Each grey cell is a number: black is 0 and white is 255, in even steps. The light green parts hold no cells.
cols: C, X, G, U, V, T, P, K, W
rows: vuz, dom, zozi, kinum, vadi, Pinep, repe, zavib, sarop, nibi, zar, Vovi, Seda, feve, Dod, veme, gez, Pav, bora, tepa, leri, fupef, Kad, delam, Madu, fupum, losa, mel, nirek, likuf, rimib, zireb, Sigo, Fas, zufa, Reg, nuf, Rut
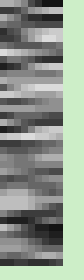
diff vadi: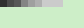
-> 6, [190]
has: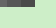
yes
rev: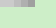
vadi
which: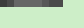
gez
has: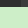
yes
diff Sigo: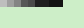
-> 4, [60]
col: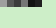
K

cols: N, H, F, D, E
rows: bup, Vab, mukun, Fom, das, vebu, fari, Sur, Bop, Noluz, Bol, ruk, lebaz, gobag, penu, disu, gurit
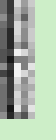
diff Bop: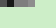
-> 4, [157]
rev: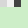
Sur
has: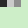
yes

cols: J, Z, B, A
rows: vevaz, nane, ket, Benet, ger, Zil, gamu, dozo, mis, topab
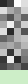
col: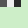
Z
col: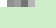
B
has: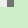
yes
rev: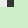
mis

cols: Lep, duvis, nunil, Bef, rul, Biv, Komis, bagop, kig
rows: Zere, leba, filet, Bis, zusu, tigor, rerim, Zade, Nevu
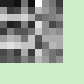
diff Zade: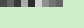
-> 4, [59]
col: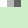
Biv
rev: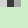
Zade

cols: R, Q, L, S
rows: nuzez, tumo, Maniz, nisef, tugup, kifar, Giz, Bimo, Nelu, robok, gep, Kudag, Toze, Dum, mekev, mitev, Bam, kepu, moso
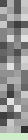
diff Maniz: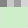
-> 1, [188]
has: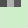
yes
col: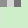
Q
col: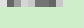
S
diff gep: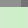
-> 2, [159]

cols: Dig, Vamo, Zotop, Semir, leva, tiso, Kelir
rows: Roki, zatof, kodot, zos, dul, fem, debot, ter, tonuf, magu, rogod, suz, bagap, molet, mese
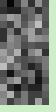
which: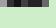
bagap
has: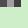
no
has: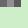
yes
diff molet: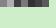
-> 4, [64]
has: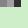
yes
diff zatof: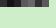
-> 1, [35]

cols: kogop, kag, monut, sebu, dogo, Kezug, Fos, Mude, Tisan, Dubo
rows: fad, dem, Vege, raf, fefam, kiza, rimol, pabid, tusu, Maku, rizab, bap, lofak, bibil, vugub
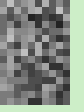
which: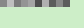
fad
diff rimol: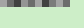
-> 5, [176]
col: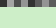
Tisan

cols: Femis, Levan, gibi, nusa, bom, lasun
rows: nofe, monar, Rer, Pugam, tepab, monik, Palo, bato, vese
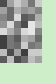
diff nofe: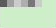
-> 0, [76]
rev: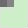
Rer
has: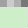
yes
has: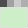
yes
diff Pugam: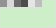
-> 2, [119]

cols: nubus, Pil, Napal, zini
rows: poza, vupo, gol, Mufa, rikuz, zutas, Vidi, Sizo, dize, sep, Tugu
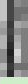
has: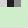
no
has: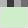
no
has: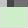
yes
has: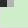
yes
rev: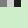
Sizo

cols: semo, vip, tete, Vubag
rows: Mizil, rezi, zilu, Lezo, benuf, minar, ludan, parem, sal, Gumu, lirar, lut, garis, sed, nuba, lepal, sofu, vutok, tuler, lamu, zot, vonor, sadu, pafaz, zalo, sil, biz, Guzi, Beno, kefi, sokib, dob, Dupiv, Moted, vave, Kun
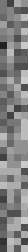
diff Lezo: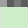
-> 3, [104]
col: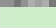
tete
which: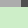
zalo
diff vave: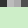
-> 3, [66]
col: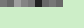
semo
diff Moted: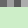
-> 1, [145]

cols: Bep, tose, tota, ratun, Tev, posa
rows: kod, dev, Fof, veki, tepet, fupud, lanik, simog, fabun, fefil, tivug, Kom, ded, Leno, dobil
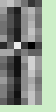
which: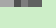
simog
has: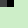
no
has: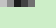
no
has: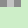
yes
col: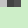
tose
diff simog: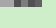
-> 4, [97]
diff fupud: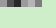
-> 2, [29]

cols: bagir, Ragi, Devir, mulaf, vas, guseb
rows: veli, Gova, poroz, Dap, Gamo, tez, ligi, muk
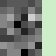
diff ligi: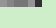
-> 5, [34]
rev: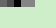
muk
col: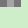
Ragi
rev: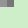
ligi

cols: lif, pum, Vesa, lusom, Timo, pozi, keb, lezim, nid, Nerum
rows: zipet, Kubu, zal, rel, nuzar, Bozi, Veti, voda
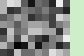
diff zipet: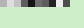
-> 2, [210]
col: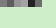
keb

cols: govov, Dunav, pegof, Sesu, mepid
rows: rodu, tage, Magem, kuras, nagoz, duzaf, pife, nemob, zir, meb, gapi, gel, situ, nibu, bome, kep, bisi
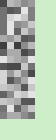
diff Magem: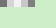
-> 2, [228]
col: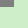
mepid
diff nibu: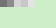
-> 0, [99]
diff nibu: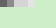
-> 3, [199]
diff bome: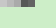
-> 4, [87]

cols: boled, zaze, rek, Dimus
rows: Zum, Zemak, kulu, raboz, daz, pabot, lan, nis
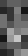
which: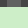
lan
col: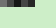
boled
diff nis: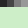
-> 1, [53]
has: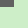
yes
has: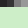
yes
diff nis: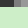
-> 0, [38]

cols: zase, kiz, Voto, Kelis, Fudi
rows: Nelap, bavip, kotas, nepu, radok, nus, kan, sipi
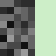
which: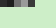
sipi
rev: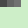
bavip
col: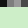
kiz
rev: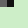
kan
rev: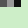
nus
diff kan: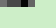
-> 3, [17]

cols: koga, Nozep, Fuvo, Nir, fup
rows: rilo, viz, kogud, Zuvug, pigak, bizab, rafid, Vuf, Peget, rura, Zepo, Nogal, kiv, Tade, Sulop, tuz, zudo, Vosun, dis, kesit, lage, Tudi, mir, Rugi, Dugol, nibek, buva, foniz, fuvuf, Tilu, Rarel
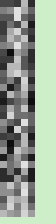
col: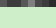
koga
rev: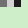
dis
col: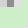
Fuvo

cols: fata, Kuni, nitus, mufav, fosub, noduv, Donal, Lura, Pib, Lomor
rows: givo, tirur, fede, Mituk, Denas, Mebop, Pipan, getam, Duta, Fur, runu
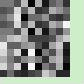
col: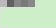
Kuni
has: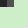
no
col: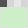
nitus
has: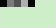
yes
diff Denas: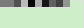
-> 7, [109]
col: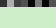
noduv
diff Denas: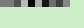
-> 9, [147]

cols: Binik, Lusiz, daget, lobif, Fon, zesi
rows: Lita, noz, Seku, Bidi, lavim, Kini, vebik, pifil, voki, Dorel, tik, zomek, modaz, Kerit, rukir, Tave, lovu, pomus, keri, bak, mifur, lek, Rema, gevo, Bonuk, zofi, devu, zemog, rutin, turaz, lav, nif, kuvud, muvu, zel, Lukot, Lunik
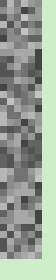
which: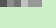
Seku
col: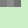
daget
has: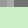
no

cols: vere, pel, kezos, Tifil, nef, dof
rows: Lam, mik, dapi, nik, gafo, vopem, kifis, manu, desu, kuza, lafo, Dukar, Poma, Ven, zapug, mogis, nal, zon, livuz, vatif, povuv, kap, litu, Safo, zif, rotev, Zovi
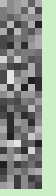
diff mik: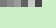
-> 4, [185]
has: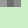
no
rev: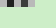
Poma

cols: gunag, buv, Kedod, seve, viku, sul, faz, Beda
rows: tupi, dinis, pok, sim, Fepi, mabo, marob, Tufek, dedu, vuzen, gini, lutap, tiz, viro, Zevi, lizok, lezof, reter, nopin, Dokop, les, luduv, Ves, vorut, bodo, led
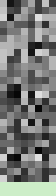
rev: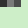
lizok
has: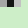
no

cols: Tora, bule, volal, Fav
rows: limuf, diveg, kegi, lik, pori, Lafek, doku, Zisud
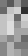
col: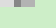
bule
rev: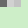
kegi
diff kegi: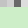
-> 3, [209]
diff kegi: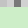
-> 2, [105]
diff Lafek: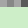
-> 3, [105]
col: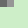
volal

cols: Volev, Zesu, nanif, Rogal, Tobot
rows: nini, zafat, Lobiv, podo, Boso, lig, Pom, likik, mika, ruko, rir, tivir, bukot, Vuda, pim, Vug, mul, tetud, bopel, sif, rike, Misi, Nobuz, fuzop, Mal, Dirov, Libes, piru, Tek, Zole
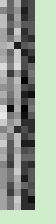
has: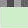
yes
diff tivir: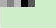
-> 4, [102]
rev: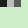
rike
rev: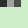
Lobiv
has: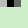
yes

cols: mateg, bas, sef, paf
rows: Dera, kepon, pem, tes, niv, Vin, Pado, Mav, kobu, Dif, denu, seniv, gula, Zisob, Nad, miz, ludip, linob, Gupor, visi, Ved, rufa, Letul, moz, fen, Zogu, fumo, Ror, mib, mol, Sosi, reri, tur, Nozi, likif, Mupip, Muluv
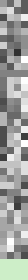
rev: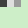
mol
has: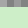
no
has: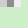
yes

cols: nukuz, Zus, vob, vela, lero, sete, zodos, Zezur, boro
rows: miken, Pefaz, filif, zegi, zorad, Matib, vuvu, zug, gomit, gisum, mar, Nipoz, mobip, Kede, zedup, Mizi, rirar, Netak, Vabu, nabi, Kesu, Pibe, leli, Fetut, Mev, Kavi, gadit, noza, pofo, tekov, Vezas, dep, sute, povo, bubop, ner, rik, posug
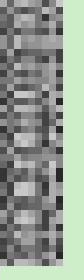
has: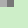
yes
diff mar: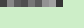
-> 5, [103]
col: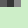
zodos
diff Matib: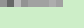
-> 5, [147]
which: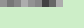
Netak

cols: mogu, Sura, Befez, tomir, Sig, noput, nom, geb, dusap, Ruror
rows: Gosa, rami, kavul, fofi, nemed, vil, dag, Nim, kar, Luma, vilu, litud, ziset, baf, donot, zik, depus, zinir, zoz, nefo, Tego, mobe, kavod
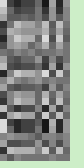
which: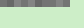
Nim
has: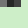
no
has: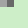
yes
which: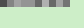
baf

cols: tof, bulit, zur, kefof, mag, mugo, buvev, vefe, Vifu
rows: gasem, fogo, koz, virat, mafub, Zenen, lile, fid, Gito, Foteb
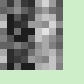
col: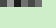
mag
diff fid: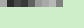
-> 4, [112]
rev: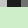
mafub
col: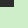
bulit

